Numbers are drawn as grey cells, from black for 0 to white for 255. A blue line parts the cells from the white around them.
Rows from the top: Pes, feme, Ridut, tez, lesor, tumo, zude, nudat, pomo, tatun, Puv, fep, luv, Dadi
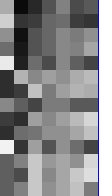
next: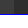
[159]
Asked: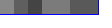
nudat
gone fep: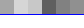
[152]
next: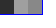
[159]
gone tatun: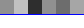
[116]
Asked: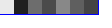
lesor

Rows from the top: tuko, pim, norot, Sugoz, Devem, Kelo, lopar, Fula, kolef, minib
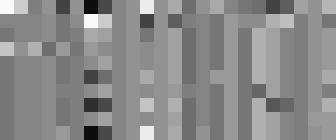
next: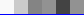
[94]
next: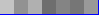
[118]

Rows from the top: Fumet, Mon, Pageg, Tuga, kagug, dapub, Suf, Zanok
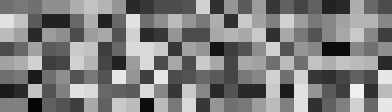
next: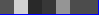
[168]
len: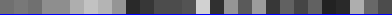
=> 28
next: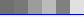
[48]
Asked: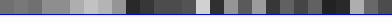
Fumet
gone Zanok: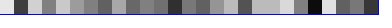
[5]
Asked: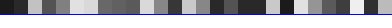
Suf

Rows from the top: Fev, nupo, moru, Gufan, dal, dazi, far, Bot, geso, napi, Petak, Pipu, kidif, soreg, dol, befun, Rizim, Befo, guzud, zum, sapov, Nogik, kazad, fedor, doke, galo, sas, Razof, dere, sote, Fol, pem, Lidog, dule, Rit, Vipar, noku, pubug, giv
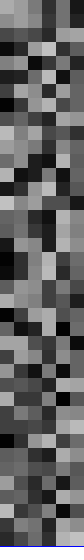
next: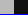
[93]
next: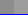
[135]
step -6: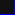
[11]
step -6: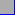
[166]
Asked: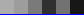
Fev
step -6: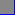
[129]

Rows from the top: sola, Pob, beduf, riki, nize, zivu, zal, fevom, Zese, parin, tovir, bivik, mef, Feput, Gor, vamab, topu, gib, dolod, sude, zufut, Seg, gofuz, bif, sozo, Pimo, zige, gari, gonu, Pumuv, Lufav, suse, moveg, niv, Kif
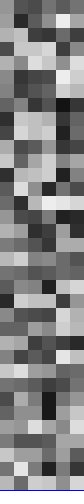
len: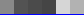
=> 6
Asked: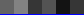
fevom
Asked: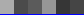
tovir
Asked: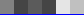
Pimo
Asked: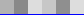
nize

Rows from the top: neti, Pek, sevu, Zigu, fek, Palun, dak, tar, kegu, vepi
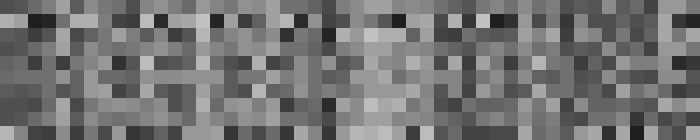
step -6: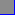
[133]
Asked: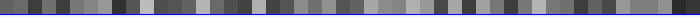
fek

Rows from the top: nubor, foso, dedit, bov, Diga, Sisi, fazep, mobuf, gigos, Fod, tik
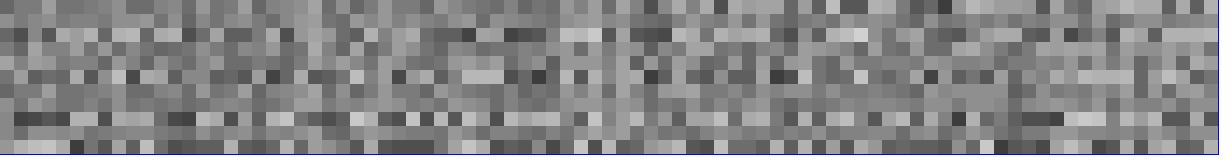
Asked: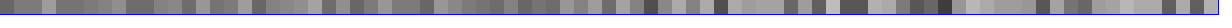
nubor
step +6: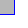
[189]
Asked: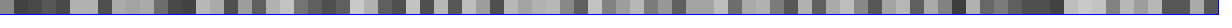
gigos

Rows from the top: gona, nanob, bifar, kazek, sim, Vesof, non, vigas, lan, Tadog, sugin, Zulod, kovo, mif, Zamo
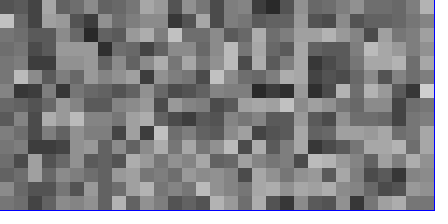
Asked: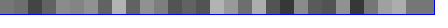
Zamo
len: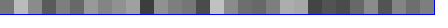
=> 31

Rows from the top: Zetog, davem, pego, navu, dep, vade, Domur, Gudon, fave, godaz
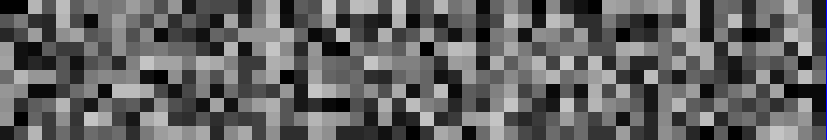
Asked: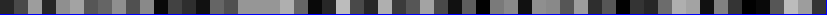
pego
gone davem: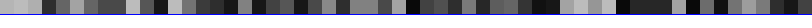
[31]
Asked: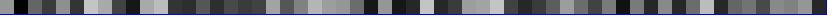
fave

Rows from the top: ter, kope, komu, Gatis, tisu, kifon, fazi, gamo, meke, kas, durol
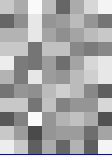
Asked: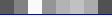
meke
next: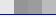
[149]
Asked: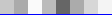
ter

